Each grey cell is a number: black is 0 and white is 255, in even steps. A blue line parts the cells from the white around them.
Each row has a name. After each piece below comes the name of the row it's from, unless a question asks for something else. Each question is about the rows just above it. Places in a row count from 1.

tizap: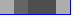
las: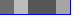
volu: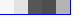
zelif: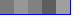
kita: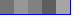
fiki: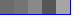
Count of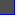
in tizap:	2
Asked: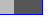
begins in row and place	las, 2

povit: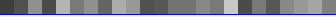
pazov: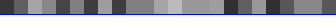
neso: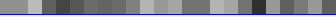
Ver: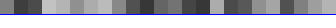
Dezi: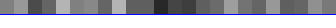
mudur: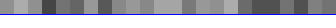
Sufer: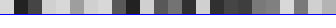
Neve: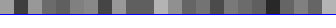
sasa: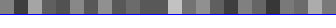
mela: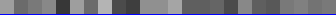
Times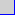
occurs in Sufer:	5
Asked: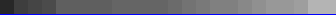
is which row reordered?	Dezi
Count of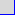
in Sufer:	4
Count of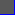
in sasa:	4

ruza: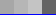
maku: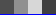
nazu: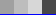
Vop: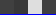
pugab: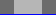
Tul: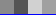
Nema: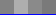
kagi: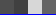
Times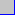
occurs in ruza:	1
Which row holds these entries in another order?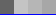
ruza
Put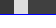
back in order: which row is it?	Vop
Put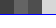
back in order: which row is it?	kagi
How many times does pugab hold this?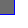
2
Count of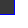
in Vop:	1

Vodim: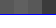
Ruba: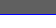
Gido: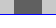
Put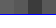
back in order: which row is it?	Vodim
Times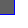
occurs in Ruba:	4
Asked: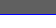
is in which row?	Ruba
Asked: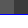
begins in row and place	Vodim, 3
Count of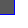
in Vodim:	2
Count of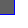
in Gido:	2

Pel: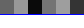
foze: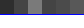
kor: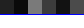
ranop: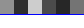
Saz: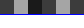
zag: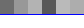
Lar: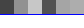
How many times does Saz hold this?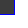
3
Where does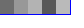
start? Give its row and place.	zag, 1

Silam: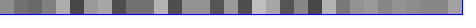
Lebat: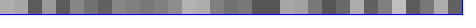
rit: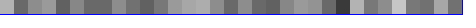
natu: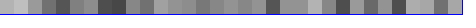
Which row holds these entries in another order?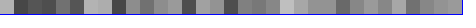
Silam
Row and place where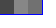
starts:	natu, 9
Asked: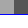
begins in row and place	Silam, 20
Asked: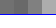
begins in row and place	Silam, 2
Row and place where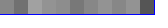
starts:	natu, 10
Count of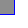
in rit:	5

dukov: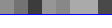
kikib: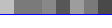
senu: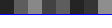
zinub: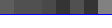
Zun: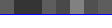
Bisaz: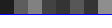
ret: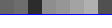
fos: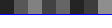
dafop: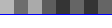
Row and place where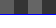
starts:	dafop, 4
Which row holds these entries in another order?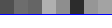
ret
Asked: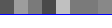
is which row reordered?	kikib
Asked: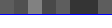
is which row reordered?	Zun
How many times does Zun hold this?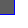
3
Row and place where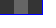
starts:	dafop, 5

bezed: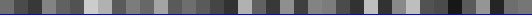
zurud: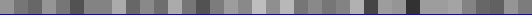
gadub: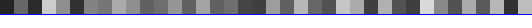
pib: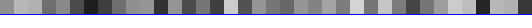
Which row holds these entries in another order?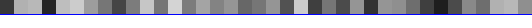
pib
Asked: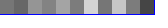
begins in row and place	pib, 20
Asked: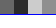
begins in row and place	gadub, 2
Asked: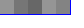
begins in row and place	pib, 19

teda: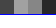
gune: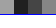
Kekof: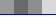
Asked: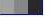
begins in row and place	teda, 2
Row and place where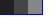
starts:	gune, 2
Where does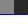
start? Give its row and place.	teda, 3
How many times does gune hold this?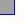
1
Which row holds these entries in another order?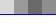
Kekof
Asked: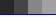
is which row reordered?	teda

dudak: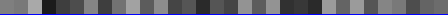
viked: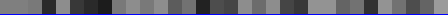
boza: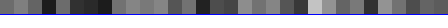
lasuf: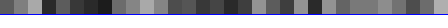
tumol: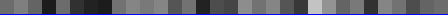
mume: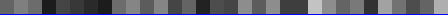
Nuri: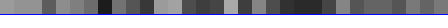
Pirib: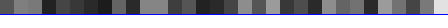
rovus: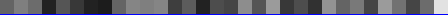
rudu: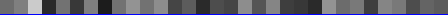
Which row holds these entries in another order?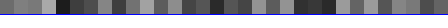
dudak
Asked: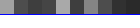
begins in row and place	Nuri, 13
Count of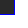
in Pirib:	5

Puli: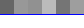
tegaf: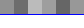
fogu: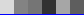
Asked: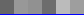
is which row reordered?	tegaf
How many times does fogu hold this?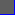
1
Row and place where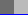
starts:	tegaf, 2
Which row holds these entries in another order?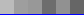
tegaf

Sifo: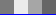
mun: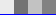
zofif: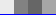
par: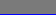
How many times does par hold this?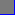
4
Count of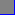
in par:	0
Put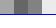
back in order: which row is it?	zofif
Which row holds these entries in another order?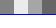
zofif
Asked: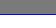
par

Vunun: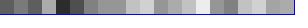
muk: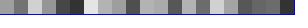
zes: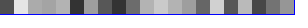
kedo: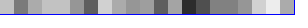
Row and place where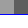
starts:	kedo, 11
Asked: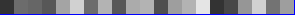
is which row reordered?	muk
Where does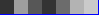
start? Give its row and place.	zes, 6
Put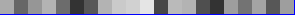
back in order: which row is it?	zes
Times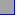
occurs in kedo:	1
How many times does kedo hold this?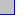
3
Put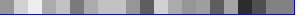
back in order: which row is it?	kedo

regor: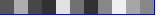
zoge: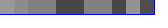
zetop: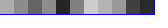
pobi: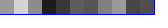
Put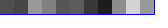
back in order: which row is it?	pobi
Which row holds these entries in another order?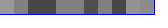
zoge
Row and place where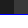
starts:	pobi, 4
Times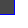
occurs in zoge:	3

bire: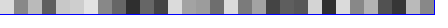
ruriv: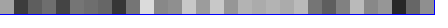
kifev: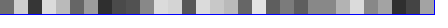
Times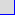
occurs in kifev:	4
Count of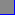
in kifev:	4
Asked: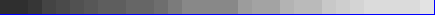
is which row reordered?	kifev
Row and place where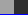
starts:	kifev, 28

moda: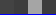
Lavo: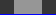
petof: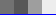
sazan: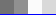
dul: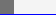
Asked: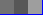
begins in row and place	petof, 1
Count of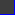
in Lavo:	0
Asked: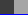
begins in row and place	moda, 2
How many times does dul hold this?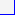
3
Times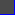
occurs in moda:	0

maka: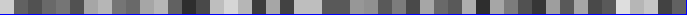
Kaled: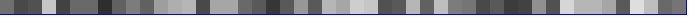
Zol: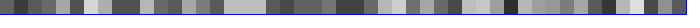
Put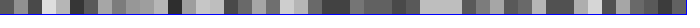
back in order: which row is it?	Zol
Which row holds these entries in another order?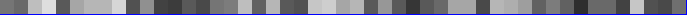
Kaled
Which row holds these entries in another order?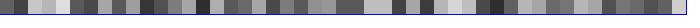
maka
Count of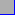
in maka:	1

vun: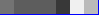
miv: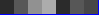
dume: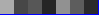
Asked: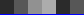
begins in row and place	miv, 1
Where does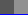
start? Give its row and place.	miv, 2
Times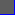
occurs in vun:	3
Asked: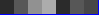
miv
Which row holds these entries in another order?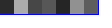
dume
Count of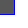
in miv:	2
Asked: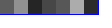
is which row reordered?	dume

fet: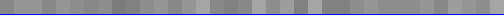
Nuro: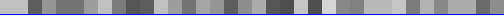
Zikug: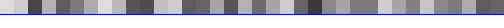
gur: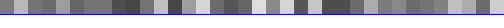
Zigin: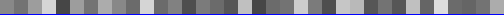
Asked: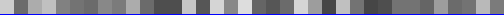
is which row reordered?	gur
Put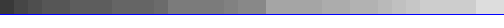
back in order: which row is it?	Zikug
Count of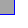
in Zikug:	4
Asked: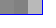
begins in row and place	Nuro, 25
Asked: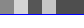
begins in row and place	gur, 20
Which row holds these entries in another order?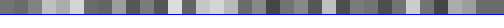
Zigin

